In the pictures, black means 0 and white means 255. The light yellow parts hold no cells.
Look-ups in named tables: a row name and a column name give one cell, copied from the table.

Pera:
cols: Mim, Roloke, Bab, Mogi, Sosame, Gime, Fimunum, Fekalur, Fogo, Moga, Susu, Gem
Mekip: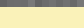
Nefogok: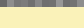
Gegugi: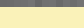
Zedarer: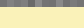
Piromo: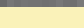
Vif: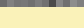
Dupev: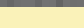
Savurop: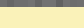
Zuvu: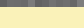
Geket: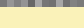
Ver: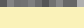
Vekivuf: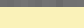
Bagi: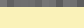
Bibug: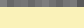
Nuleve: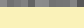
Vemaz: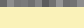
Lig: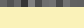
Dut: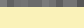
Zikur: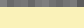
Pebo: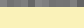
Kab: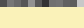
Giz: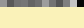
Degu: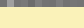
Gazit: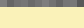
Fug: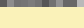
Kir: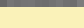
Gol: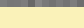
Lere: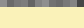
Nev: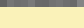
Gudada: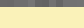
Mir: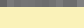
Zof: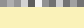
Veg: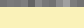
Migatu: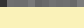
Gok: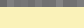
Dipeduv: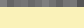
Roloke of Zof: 175
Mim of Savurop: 111
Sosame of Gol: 104
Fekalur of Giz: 115
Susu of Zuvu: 103
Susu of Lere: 132
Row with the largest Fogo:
Zof

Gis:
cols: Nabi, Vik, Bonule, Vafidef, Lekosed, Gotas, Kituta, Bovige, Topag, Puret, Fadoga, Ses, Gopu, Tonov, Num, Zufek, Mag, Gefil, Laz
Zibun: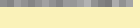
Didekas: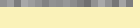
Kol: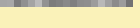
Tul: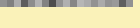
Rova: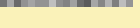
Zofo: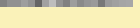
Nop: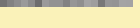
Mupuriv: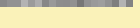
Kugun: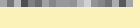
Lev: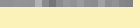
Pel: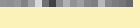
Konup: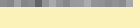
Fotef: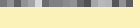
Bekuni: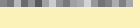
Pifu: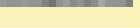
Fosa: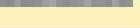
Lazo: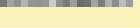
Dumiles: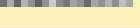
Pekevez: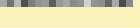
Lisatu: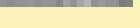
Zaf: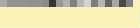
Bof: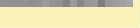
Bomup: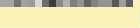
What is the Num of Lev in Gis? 161
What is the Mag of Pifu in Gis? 146
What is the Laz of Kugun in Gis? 165
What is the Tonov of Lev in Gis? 140
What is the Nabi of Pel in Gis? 146
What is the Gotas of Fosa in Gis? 146

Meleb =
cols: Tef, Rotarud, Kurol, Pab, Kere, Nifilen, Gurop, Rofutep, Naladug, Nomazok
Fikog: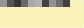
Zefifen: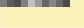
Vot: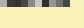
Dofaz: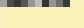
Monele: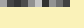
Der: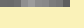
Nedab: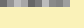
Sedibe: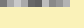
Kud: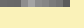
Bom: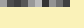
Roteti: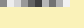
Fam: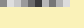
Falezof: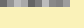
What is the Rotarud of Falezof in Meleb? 149
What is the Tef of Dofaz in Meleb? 163
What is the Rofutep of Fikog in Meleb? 145
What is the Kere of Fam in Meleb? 107
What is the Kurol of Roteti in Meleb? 212
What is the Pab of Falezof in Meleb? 169
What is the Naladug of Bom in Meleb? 111
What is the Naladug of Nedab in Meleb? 131
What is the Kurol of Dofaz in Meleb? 54
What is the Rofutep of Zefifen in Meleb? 134
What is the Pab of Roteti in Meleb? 153
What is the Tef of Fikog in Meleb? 149
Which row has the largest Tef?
Vot

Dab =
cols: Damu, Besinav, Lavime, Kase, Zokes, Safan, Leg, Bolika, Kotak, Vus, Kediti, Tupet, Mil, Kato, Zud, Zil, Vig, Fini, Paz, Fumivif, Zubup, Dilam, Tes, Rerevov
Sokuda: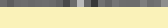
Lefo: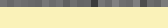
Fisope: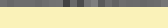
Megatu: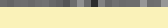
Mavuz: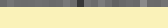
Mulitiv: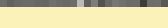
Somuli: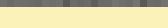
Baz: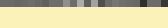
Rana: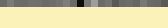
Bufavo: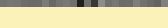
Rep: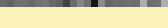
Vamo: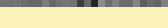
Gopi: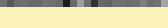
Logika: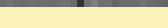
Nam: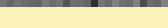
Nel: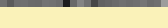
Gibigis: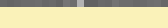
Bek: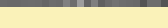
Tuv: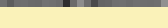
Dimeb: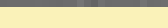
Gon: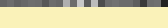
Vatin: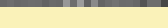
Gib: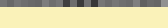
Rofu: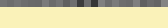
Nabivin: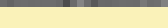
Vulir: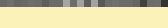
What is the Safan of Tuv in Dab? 105
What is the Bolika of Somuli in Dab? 110
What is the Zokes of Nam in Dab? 104
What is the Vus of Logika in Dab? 115
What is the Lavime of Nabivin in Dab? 108
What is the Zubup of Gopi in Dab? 126
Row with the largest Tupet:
Gon

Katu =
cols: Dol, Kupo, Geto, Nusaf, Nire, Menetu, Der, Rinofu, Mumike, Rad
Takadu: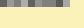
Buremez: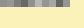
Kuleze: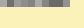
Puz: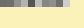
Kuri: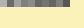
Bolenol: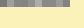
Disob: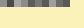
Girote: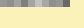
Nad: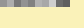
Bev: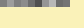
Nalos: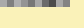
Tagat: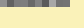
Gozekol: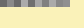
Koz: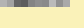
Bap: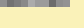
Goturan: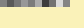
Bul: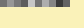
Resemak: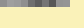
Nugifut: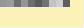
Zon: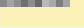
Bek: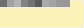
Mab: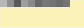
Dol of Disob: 144
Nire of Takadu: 97
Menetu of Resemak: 93
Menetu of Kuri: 103
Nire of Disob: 92
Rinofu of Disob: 159
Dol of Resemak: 144
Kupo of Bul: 151
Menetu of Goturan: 172
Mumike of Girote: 150
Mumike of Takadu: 90
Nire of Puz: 85
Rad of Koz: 169
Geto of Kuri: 162
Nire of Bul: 199
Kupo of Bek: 161
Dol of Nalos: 170
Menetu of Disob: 119
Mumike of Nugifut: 206

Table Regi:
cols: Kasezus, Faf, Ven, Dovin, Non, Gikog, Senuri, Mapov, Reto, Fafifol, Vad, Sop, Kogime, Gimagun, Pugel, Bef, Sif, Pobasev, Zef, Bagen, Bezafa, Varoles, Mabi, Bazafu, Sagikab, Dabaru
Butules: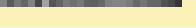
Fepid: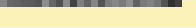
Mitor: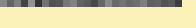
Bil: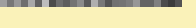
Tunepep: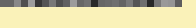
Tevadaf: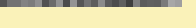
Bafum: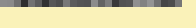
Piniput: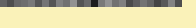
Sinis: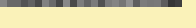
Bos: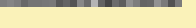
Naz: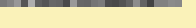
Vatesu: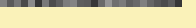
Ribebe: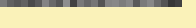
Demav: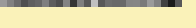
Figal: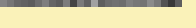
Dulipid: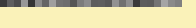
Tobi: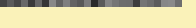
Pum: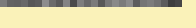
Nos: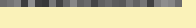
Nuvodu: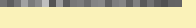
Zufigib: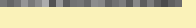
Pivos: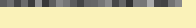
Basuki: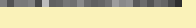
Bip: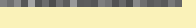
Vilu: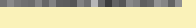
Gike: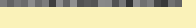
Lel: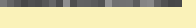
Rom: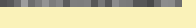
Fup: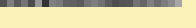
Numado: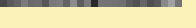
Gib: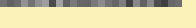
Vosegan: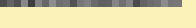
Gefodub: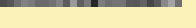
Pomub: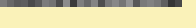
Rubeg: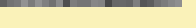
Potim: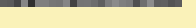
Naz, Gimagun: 117
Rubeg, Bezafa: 85
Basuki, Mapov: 97
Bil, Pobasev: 116
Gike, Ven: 118
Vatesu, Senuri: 121
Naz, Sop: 103
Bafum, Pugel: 99
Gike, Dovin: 107
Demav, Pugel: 88
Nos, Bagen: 98
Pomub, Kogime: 105
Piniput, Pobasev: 128
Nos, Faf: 117
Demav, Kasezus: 154

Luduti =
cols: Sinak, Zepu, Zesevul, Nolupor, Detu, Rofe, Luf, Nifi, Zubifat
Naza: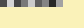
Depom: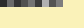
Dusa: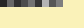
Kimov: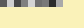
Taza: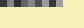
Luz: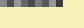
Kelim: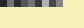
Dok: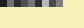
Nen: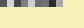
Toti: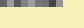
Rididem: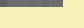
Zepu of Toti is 157
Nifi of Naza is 39
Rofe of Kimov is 111
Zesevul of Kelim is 46
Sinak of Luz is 134
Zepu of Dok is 114
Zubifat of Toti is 149
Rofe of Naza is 94
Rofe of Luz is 121
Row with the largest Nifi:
Luz

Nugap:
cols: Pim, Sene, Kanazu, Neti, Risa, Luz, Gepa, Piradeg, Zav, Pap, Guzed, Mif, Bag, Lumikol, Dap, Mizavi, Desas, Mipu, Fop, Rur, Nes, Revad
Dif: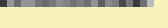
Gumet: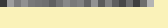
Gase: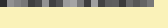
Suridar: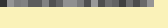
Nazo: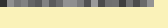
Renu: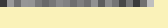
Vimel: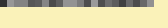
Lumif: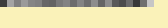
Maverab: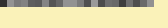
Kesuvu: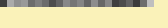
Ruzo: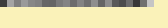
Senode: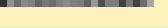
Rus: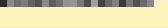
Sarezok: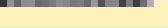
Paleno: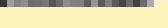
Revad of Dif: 187
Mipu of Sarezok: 67
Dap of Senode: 80
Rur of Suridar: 76
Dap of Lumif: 101
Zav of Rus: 112
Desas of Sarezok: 134
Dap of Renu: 93
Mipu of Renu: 71
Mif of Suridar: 123
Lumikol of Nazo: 154
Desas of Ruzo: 89
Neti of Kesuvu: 153
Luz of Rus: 82
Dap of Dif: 92
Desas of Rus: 127
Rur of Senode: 68

